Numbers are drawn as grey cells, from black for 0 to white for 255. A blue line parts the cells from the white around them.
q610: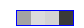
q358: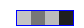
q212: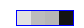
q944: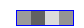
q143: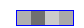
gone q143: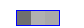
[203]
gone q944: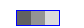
[155]
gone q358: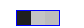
[119]
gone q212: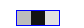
[182]
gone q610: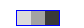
[211]

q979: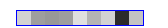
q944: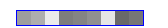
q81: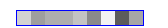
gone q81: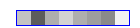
[166]
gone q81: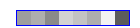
[166]
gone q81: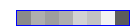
[166]

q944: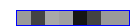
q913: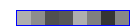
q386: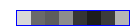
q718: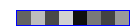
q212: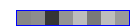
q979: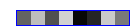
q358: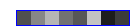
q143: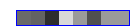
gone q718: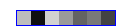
[73]
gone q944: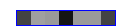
[168]
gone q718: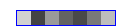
[15]
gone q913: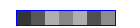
[128]
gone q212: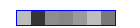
[147]
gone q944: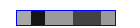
[160]

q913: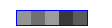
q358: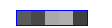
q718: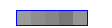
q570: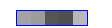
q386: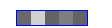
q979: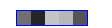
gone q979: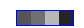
[197]
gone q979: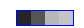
[112]
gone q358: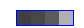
[169]
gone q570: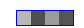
[163]

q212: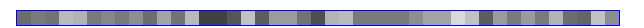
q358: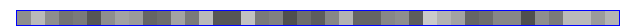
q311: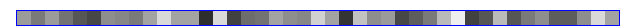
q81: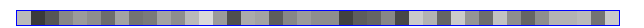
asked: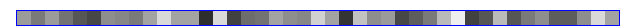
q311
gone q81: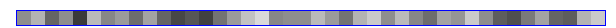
[171]
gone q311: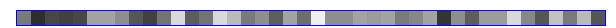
[209]
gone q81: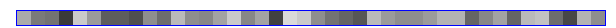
[149]
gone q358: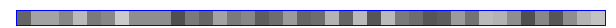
[129]

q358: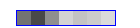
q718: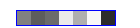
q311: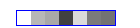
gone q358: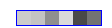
[211]
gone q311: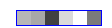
[115]
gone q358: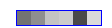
[211]
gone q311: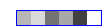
[123]

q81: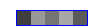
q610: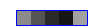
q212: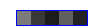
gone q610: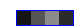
[161]
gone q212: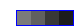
[34]

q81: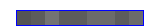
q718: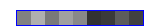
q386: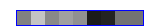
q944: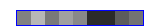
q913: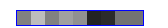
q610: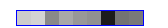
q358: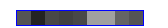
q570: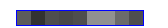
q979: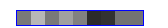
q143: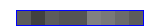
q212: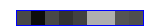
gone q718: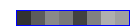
[58]
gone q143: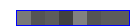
[107]
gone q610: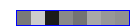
[211]
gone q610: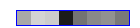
[152]
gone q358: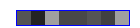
[100]

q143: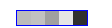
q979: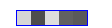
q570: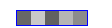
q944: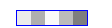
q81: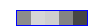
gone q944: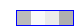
[126]
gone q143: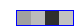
[229]
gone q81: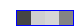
[140]
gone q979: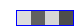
[90]
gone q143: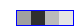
[193]
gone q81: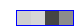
[132]
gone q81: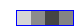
[207]

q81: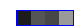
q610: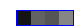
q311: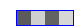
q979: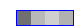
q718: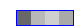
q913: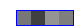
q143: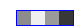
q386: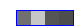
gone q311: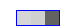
[91]
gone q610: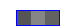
[20]
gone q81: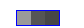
[28]
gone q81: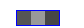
[28]
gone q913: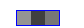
[126]
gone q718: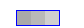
[104]
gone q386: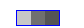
[77]

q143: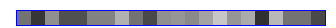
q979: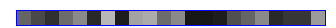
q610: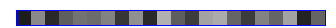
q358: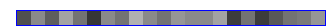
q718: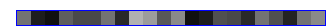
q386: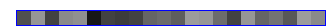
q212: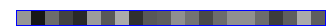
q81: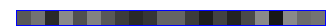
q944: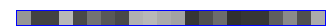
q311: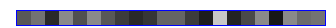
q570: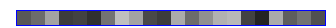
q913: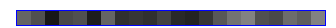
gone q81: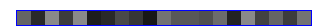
[130]
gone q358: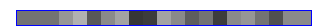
[122]

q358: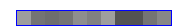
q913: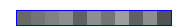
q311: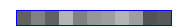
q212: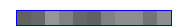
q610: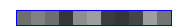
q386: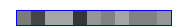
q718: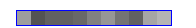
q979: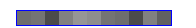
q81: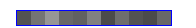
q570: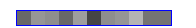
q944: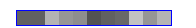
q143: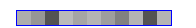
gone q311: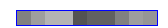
[89]
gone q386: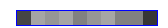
[123]
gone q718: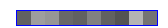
[165]
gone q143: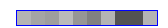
[173]
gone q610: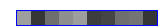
[129]
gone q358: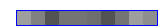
[135]
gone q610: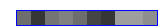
[61]

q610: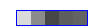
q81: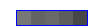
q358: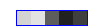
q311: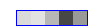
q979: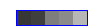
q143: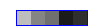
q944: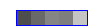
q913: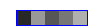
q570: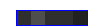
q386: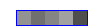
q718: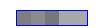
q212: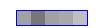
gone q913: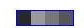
[175]
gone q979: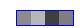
[55]
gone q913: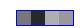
[86]

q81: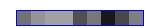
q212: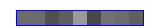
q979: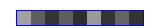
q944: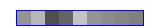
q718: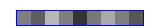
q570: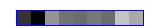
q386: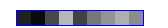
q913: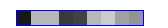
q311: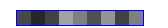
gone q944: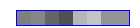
[140]
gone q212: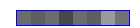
[80]
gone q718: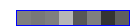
[169]
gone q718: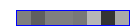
[87]
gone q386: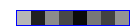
[175]
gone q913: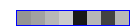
[58]
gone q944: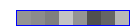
[134]

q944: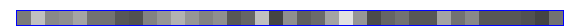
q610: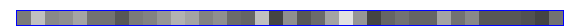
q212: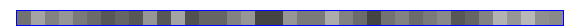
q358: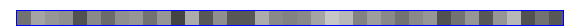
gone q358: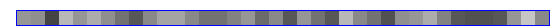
[157]
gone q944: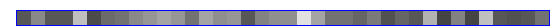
[95]
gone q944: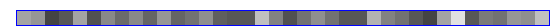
[75]

